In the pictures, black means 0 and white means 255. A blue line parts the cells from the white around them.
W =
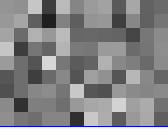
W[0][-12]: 148
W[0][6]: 155
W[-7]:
[164, 107, 177, 152, 186, 103, 104, 102, 100, 69, 119, 138]
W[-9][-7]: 133
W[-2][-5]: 171
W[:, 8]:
[90, 62, 100, 155, 136, 85, 153, 211, 92]
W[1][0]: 152
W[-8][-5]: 151
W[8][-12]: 143
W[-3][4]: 117
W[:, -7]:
[133, 94, 103, 122, 91, 84, 200, 153, 47]
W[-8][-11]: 165
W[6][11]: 138
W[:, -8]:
[186, 130, 186, 180, 119, 136, 117, 111, 133]
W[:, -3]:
[167, 135, 69, 107, 126, 183, 138, 160, 153]
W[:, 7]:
[162, 151, 102, 154, 177, 145, 81, 171, 173]
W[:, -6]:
[155, 148, 104, 119, 99, 159, 86, 167, 200]
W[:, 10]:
[98, 96, 119, 117, 106, 136, 133, 171, 169]
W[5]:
[86, 110, 62, 106, 136, 84, 159, 145, 85, 183, 136, 101]
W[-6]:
[197, 61, 118, 100, 180, 122, 119, 154, 155, 107, 117, 141]
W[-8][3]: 31
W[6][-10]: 135
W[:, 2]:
[198, 95, 177, 118, 84, 62, 135, 127, 110]

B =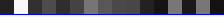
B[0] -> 33
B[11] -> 20
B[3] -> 76
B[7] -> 87
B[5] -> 67
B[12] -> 119

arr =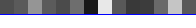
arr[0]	78
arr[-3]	105
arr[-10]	75
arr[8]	88
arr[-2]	197

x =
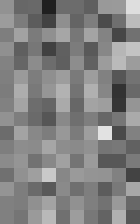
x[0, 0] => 146
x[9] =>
[108, 163, 136, 125, 152, 123, 158, 226, 74, 129]
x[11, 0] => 139
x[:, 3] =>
[32, 66, 144, 65, 109, 143, 150, 101, 86, 125, 166, 136, 201, 89, 163, 185]
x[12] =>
[112, 145, 159, 201, 135, 154, 148, 147, 129, 67]
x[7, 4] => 170
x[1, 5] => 100
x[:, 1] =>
[103, 124, 162, 95, 102, 154, 173, 164, 126, 163, 141, 149, 145, 125, 125, 117]
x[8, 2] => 106
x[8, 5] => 111
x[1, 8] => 111
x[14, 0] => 128
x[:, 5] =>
[108, 100, 119, 124, 141, 122, 115, 103, 111, 123, 138, 116, 154, 111, 145, 157]
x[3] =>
[144, 95, 119, 65, 96, 124, 89, 135, 182, 195]
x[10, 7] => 117
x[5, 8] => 86
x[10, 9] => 97
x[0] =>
[146, 103, 105, 32, 108, 108, 95, 153, 154, 222]
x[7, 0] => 129
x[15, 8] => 176
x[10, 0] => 126
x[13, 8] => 121
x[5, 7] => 129
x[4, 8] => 186
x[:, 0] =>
[146, 156, 126, 144, 130, 127, 124, 129, 146, 108, 126, 139, 112, 148, 128, 128]
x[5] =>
[127, 154, 125, 143, 157, 122, 157, 129, 86, 115]
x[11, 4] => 161
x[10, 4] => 141
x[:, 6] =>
[95, 126, 164, 89, 97, 157, 176, 163, 126, 158, 145, 155, 148, 126, 127, 120]

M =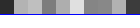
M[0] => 44
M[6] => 133
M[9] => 60
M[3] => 125

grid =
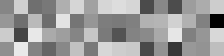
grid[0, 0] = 134
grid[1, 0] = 151
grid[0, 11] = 136
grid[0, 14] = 172
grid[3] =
[143, 233, 131, 101, 136, 193, 121, 215, 205, 201, 73, 146, 54, 152, 147, 190]
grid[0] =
[134, 208, 111, 120, 175, 214, 161, 214, 221, 214, 75, 136, 76, 157, 172, 205]
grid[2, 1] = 68
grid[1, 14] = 129
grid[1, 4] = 227
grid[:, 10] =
[75, 178, 138, 73]
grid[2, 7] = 122
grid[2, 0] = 204
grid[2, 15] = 216
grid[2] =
[204, 68, 232, 170, 158, 133, 198, 122, 83, 131, 138, 169, 230, 128, 150, 216]

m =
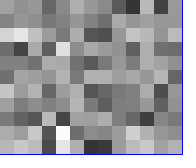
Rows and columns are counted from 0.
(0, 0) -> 161
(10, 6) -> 52
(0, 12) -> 153
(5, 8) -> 158
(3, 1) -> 69
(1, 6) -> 130
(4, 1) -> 129
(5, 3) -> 149
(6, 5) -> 176
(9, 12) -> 142
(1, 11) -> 151
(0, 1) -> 145
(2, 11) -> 149
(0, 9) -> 52
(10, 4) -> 229
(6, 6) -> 85
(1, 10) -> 160
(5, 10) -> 152
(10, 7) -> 58
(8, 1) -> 99
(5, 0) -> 112
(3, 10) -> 174
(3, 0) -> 109
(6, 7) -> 103
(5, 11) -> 181
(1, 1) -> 150
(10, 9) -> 187
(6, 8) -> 121
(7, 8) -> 125
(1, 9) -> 149
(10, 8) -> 156
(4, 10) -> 175
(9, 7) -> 134
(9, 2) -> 200
